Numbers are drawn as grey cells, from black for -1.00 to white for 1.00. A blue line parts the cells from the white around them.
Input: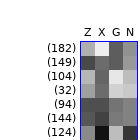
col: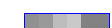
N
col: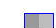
N
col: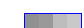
N
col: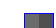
X
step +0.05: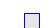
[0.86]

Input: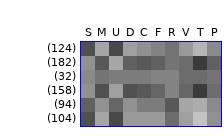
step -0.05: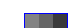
[-0.02 -0.25 -0.59]
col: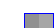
M
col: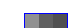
S
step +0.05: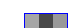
[ 0.35 -0.38  0.25]
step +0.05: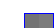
[-0.04  0.02]
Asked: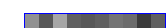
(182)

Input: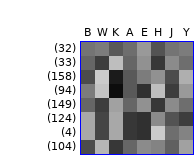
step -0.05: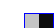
[ 0.49 -0.95]
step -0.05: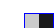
[ 0.54 -0.84]
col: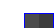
J

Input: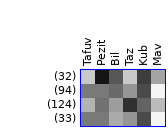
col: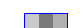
Tafuv
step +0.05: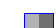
[ 0.45 -0.06]
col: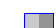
Taz
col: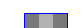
Tafuv
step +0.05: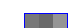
[ 0.00 -0.12  0.22]

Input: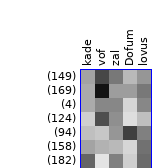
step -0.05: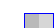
[0.40 0.63]
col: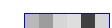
Dofum
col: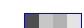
vof
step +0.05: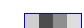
[ 0.67 -0.34  0.17  0.79]

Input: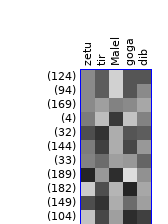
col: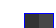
tir
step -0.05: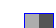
[ 0.31 -0.38]
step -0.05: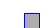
[0.31]

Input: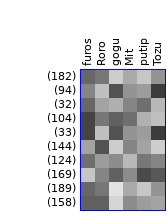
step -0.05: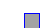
[0.23]
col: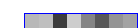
Tozu
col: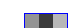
Tozu
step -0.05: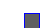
[-0.30]

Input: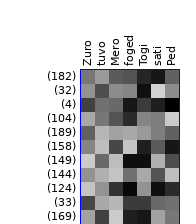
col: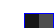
Ped
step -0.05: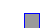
[0.16]
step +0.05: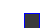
[-0.49]
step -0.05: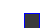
[-0.59]
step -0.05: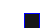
[-0.87]

